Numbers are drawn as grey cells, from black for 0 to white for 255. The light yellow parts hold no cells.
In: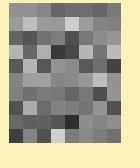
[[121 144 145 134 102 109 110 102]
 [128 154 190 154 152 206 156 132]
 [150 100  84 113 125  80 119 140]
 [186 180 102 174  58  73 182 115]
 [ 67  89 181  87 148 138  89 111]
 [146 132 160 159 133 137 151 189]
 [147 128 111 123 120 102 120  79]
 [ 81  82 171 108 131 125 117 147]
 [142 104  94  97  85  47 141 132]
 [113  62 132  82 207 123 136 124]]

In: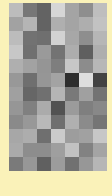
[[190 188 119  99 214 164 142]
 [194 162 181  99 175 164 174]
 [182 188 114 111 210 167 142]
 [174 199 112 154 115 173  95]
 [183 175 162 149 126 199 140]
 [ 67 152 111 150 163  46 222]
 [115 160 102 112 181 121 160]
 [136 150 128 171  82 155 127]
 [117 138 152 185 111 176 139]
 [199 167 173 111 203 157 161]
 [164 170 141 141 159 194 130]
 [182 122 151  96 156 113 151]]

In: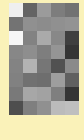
[[114 239 100 155 125]
 [147 115 144 140 144]
 [ 63 246 130 170 136]
 [ 53 135 142 126 149]
 [138 131 179 118  81]
 [ 96 129 113 110 158]
 [ 52 121 167 162 127]
 [191  78 127 144 187]]

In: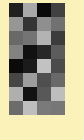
[[ 65  32 169  10]
 [113 150  52 143]
 [ 60 105 116 179]
 [ 92 130  17  39]
 [ 75  11  27 194]
 [105  70 157  79]
 [189 175  18  88]
 [119 108 190 122]]

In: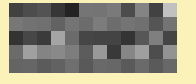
[[193  65  76  83  54  35 117 116 122  76 132  66]
 [115 119 114 112  98 116 108 124 109 116 112  85]
 [ 69  51  71  59 165 107  70  68  68  52  87 127]
 [147 107 160 132 137 125  92 153  57 134 159  77]
 [104 100 102  91  98 111  89 105 103  90 106  90]]

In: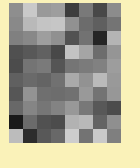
[[140 142 201 153 158  61 121  72]
 [116 137 185 196 198 145 108  95]
 [180 128 136 158 144  82 114  37]
 [149  80  88  97  72 195 165 109]
 [157  76 116 122  85 117 123 129]
 [153  96 106 100 113 170 146 186]
 [151  86 147 111 109 113 153 115]
 [ 76 104 133 118 131 152 120  88]
 [143  26 107  81  76 178 185  99]
 [127 188  44  88 104 205 115 201]]
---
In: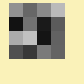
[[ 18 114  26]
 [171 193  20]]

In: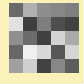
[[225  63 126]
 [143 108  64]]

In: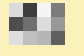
[[ 78 111 220]
 [222 191 181]]

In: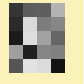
[[ 43 218 125]
 [ 27 221 161]]

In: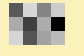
[[171  63 173]
 [213  85 162]]

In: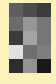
[[108 150 119]
 [ 59 163 118]]

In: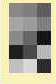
[[166 155 127]
 [138 102  21]]

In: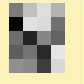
[[  4 224 218]
 [110  36 134]]
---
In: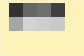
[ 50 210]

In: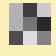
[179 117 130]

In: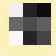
[239  77  69]

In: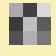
[170 191 120]

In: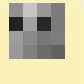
[144 161 119  98]

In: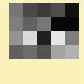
[117  97  32 164]

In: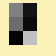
[128  11]

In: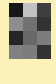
[ 23 114 125]
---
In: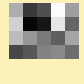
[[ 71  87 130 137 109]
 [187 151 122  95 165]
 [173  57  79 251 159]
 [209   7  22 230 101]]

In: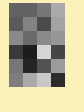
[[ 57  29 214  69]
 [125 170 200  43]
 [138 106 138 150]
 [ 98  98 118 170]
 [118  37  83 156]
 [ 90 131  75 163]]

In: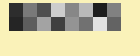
[[ 37  93 163  64 148 113 226  99]
 [ 45 121  79 205 135 185  29 129]]

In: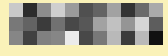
[[201  44 141 207 155  80  99 162  51 106 170]
 [134  65 128 134 235  72 120 185  59 185  17]
 [120  99  59 113  72  87 162 193 149 213  93]]

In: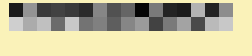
[[207 171 192 107 200 115 128  94 134 155  66 122 163  74 186 200]
 [ 27 148  58  66  58  43 134  81 101   6 122  35  27 179  35 141]]

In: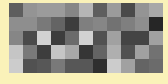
[[134  74 210  61 107 210  81 161  68  68 161]
 [ 94 148 155 155 134 182  94 155  74 148 168]
 [142 142 121 100  61 127 134 114 127 142  38]
 [204  81  87 121  87  87  46 204 161 100 107]
 [197 121  61 197 168  54 100 175  81 161 114]]

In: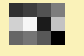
[[102 117  88   1]
 [ 48  62  82 125]
 [209 246  27 195]]

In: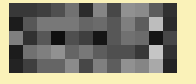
[[ 28 113 127 145 101 120  93  79  79  56 197  49]
 [ 28  87 120 120 120 101 107  87 127  93 189  43]
 [ 35  63 101 101 139  71 127  93 145 133 169  35]
 [127  49  87  15  79  63  21  87 113 107  21  71]
 [ 56  56  63  79 113  43 133  71 145 139  93  49]]

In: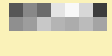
[[143 157 200 180 172 187 164]
 [ 86 136 107 228 248 215  60]]
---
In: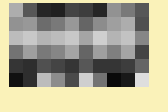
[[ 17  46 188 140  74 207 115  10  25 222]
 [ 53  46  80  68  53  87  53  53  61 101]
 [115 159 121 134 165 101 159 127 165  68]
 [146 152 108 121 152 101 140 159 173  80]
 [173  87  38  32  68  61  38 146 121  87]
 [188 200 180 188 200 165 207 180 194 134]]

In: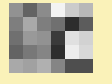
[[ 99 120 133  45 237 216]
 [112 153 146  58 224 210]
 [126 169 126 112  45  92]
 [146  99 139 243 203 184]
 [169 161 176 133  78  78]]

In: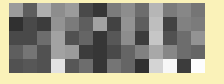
[[ 48  73  60 147 123  94 162  66 147  94 190  66 129 123]
 [ 73  73 109 162  81 101  54  87 141  60 198  81 109 147]
 [ 81  87  81 226  87 109  54 117 101  48 212 247  60 253]
 [ 94 117  81 162 155  60  54  73 101 129 168 135 109 101]
 [155  94 175 141 155  73  54 123 141 109 182 123 135 117]]

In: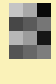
[[ 71  90 118]
 [ 84 103 125]
 [183 156  22]
 [197 169   9]]

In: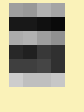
[[ 24  24  16  10]
 [ 40  32  56  48]
 [ 63  63  69  48]
 [158 152 177 164]
 [171 177 158 144]
 [205 191 191 199]]

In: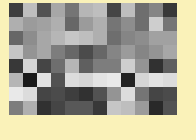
[[ 56 213  69 110 182  95 125 125 206 148  49  95]
 [ 62 190  82 167 117 182 190  69 190 110 133  56]
 [103 141 167 182 198 190 175 110 133 141 161 161]
 [125 175  49  69  88  88  56 198 190 155  41  82]
 [175 155 161 175 103 155 175 117 141 110 206 117]
 [182  26 227  82 220 213 227 233  34 213 227 220]
 [198 148 167 125 103  75 103 133 155 133 148 167]
 [233 220  69  75  62  49  82 148 220 117  69  75]]

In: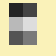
[[ 36  68]
 [ 84 122]
 [185 221]]
